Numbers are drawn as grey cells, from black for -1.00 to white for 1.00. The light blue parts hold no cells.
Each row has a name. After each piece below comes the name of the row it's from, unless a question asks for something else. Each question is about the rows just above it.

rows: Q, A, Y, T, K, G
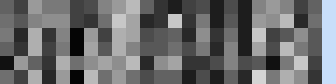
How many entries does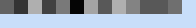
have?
13
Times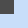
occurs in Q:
3
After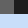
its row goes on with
-0.40	-0.77	-0.23	-0.69	0.66	-0.05	0.37	0.11	-0.59
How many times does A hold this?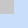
2
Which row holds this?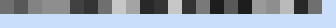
A
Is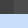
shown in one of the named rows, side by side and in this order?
yes

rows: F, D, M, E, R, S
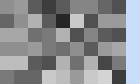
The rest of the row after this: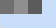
0.21	0.31
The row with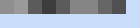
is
F
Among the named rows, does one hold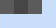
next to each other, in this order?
no

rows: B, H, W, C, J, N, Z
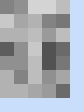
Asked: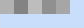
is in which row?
N
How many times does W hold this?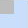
2
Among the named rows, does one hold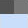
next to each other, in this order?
yes
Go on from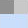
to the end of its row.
-0.36	-0.17
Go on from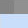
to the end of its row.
0.66	0.66	0.48
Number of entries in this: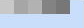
5

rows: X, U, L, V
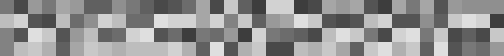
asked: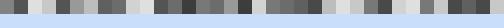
L
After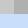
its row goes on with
-0.25	0.30	0.57	0.48	0.38	0.48	0.48	0.48	0.65	0.38	-0.25	0.75	-0.34	0.38	0.57	-0.43	-0.43	0.48	0.38	0.57	0.30	-0.25	0.57	0.75	0.38	0.57	-0.25	0.75	-0.34	-0.06	-0.15	0.20

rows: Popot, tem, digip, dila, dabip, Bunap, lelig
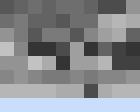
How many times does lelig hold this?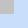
0
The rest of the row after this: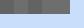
-0.22	-0.40	-0.40	0.15
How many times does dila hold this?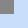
1

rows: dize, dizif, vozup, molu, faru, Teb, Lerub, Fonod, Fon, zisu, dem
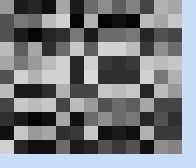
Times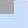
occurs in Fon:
1
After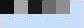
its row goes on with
-0.26	0.03	-0.46	0.39	0.30
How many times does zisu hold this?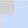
0

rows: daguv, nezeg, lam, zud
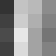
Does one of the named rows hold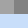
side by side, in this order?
yes
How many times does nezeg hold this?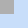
1
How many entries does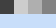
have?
4
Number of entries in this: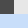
2
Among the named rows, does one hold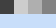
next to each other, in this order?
yes

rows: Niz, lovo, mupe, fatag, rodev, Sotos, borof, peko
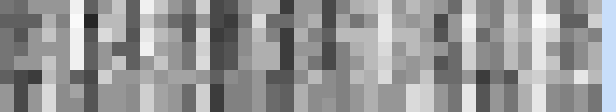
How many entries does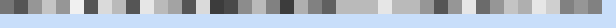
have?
43
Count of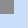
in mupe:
1
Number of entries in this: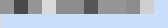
11
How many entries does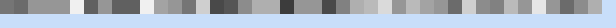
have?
43
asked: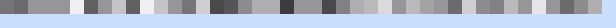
Niz
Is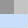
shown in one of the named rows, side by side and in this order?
yes

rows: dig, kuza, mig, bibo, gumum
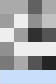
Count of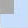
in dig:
3
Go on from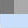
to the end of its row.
-0.34	-0.72
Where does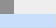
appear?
bibo
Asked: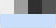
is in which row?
mig
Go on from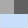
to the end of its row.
0.33
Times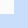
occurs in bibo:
0

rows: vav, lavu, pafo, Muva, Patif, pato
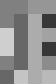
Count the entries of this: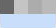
4
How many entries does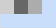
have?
3

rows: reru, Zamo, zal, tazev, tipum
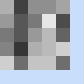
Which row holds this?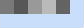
zal
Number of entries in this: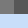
2
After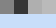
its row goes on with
0.62
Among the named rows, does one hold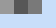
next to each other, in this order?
yes
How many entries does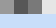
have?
4
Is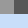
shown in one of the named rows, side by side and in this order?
yes

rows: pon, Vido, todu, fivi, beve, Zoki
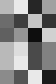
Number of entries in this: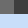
2
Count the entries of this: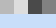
4
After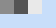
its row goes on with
-0.80
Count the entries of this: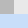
2
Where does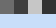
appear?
Vido

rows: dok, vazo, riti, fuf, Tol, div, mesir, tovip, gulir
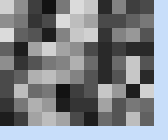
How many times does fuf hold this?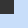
0
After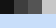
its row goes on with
0.19	-0.77	0.64
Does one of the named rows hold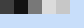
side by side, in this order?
yes

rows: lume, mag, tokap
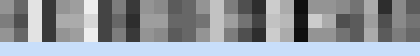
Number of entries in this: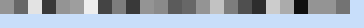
25
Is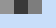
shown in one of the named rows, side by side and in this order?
no
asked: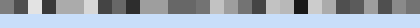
mag

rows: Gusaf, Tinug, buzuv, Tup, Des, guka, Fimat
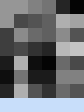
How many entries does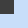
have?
1
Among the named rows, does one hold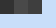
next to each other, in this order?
no
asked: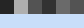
Fimat
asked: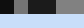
guka
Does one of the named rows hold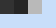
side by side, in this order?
yes

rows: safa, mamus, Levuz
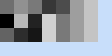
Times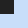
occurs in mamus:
1
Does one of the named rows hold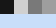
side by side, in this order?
yes
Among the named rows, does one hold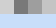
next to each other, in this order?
yes
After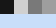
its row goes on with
0.54

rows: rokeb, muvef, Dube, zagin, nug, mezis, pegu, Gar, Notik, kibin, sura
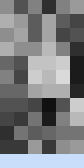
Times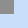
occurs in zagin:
2
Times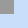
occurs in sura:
2
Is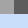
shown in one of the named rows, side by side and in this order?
yes
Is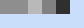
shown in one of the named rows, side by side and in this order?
yes
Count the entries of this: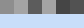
6

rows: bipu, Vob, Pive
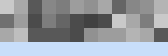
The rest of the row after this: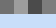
-0.21	-0.41	-0.49	-0.41	0.58	0.32	-0.02	0.58
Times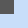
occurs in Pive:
4
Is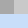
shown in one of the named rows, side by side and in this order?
no
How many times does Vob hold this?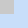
2
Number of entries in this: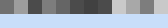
12
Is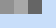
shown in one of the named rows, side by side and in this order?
yes
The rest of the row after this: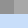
-0.21	0.06	0.14	0.41

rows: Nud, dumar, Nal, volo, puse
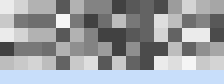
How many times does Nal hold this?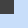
2
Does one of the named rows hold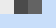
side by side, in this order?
no
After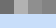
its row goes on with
0.22	-0.49	0.12	-0.41	-0.41	0.48	-0.22	0.12	0.30
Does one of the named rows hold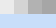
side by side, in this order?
no
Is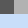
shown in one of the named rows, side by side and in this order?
yes
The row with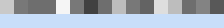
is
dumar

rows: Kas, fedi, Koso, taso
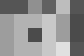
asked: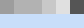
taso
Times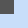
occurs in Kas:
3
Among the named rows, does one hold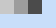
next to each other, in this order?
yes
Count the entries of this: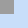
1

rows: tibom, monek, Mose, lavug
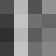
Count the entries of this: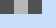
3
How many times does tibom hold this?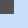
2
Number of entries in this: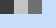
3

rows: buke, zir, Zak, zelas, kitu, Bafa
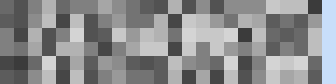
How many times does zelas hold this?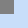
6
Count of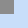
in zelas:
0

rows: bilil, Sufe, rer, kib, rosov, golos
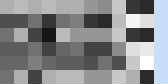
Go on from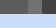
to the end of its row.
-0.20	-0.11	-0.48	-0.48	0.09	0.75	0.83
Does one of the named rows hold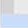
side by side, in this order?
no
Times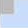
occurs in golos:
2
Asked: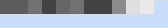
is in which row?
kib
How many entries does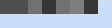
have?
7

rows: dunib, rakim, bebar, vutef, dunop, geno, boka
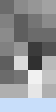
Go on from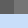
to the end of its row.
0.09
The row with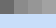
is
dunib
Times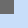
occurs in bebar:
2
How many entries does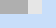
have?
3

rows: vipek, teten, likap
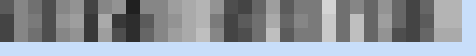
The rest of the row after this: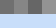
-0.20	-0.47	-0.20	0.41	0.41
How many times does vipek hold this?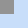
4
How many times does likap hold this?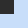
1
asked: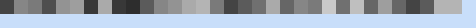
teten
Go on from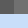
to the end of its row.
0.33	-0.20	0.05	-0.04	0.58	-0.12	0.50	-0.20	0.24	-0.20	-0.47	-0.29	0.41	0.41

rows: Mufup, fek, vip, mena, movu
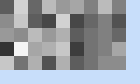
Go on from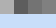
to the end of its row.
-0.19
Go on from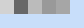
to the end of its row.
0.00	0.47	0.00
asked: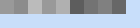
vip
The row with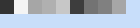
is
mena

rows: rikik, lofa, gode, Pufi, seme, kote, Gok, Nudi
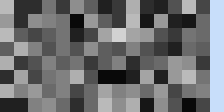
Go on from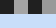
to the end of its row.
0.46	-0.09
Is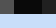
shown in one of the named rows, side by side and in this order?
yes
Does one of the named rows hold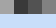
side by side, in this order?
no
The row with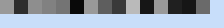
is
lofa

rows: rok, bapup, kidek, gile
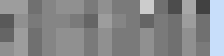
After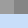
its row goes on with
-0.04	-0.21	-0.04	-0.12	0.23	-0.12
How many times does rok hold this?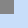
1
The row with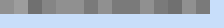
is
gile
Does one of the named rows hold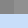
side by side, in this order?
yes
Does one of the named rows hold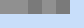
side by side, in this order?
yes

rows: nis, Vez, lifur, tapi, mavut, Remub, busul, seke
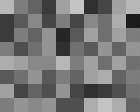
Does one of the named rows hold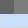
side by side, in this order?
yes
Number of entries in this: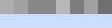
8
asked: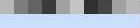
nis
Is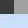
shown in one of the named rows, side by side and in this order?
yes
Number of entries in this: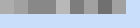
9
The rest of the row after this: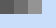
-0.30	-0.02	-0.22	0.26	0.36	-0.22	-0.02

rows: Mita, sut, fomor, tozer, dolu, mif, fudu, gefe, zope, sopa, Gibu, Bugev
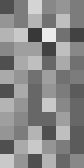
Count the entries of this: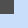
1
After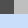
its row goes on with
-0.29
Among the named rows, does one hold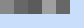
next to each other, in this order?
no
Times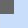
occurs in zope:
3

